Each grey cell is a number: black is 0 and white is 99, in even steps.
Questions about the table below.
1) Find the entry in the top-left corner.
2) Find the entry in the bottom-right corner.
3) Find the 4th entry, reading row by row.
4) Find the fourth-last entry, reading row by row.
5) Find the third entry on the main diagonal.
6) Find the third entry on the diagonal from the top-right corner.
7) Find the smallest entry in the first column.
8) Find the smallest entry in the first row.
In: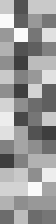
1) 78
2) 46
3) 78
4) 42
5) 46
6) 97
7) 24
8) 32

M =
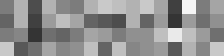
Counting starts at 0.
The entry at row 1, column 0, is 39
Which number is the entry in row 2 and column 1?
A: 52
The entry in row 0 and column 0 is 48
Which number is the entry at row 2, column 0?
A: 48
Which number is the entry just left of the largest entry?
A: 25
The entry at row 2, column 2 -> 20
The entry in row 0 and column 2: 30
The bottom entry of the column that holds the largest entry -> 69
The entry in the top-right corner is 64
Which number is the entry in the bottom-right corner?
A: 78
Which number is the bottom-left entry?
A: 78
